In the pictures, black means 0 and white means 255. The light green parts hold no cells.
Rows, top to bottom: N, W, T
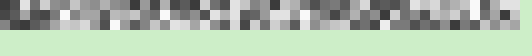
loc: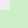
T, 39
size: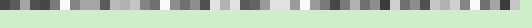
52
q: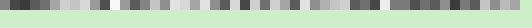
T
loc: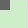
W, 26
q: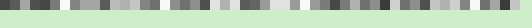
W

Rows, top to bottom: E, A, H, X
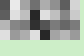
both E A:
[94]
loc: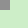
E, 6
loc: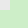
E, 2
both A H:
[134]
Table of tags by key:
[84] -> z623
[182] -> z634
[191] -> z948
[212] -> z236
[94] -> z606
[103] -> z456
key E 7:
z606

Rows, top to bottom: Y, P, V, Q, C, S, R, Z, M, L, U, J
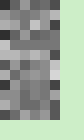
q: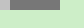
C
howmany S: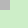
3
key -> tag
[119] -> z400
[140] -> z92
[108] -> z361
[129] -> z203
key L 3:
z361
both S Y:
[78]
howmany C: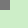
5
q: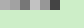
V

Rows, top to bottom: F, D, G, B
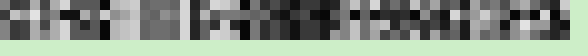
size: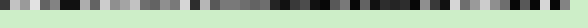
57
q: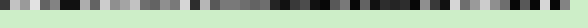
D
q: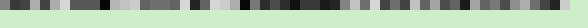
F

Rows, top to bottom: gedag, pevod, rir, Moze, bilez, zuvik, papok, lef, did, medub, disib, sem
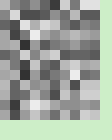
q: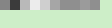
disib
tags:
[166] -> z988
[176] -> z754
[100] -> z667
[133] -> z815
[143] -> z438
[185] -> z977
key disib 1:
z815

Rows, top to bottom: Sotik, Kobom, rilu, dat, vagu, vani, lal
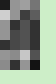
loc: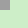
Sotik, 3
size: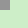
1
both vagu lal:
[50]
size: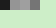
4
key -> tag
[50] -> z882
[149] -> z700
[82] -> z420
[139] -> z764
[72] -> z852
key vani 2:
z764
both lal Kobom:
[149]

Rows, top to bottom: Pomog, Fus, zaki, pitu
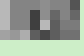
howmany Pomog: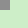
1
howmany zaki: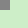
2
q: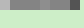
Pomog
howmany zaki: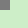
2
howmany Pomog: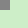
5
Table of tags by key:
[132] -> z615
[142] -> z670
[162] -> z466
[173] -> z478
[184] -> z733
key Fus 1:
z733

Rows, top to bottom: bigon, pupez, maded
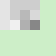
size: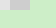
3
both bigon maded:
[228]
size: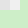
2
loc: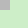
pupez, 3
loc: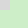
pupez, 4
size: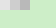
3
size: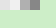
4

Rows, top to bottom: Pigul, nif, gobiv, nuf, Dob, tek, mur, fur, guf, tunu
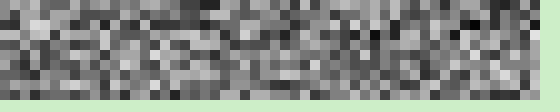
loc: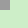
Pigul, 24
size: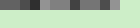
12

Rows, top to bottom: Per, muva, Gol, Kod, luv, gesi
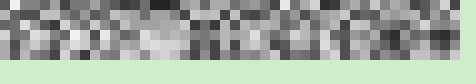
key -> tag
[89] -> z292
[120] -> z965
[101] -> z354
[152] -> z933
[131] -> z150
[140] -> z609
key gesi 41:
z292
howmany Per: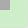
6
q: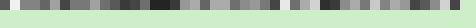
Per
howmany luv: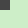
4

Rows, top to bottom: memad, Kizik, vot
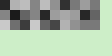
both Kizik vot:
[100]
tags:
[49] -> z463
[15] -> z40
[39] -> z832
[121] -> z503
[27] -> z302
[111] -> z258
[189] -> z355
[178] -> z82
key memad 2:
z82

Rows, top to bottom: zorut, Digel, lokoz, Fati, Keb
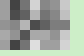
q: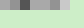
Fati
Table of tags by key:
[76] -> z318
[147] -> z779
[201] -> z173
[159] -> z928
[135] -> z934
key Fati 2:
z779
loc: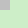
Digel, 7
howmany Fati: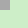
3

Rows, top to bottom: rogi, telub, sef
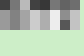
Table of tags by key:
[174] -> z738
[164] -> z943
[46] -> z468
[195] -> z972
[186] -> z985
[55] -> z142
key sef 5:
z738
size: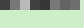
8
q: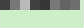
rogi
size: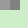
2

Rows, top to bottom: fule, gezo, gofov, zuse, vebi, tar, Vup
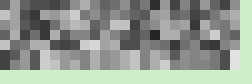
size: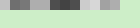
12
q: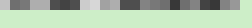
vebi
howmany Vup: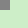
6
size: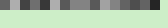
16
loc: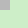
gofov, 8
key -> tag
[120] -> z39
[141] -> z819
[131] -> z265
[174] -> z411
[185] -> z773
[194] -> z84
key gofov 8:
z773

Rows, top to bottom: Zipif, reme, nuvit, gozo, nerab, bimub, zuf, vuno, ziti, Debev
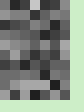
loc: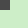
nuvit, 2
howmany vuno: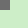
4
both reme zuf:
[97]
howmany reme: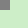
3
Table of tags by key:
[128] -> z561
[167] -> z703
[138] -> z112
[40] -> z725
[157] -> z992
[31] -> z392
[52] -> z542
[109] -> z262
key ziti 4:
z703
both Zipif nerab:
[138]
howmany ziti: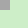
3

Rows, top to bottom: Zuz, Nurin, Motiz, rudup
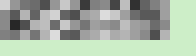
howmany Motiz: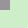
3
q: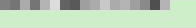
rudup
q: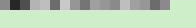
Motiz
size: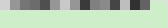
15

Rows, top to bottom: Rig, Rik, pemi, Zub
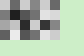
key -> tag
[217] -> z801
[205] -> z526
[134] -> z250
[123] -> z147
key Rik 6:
z801
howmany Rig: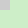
3
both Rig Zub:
[205]
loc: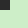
pemi, 3
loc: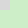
Rik, 6

